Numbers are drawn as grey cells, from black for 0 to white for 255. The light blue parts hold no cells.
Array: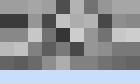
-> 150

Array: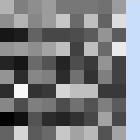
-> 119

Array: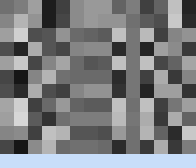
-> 99

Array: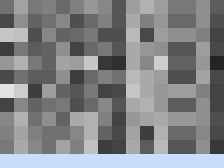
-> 120

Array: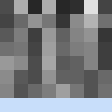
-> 46
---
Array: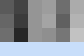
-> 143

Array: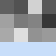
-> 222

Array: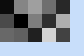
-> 32

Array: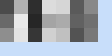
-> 192

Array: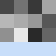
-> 232

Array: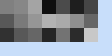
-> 115

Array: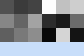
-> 8

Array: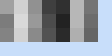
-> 42

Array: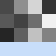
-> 96
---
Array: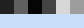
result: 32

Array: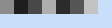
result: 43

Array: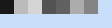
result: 83

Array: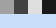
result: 66

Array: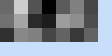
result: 29

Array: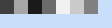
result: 63
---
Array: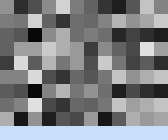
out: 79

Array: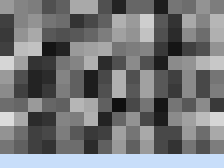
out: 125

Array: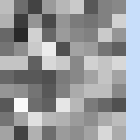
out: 67

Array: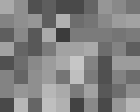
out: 80

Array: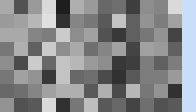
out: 154

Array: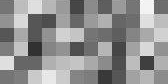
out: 223
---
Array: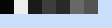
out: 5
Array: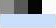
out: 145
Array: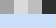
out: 163
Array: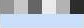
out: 149
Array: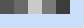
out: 83
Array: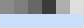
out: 139
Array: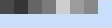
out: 73
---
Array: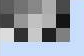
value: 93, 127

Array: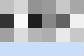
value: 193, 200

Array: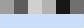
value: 158, 112

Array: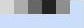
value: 215, 142

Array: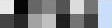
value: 232, 61

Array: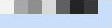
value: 243, 56
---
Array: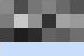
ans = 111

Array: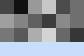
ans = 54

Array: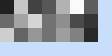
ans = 40

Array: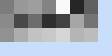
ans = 188

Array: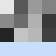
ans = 64

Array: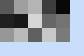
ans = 122
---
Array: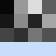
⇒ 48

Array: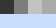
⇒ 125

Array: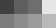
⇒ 140

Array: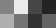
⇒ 116

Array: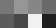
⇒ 72

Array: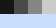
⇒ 74

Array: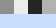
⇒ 236

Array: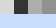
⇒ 52

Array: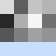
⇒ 127

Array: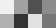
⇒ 52
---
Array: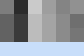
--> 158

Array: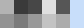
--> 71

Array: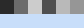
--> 79

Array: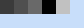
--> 105

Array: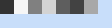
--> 94

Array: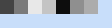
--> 13

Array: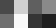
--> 208

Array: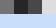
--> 38
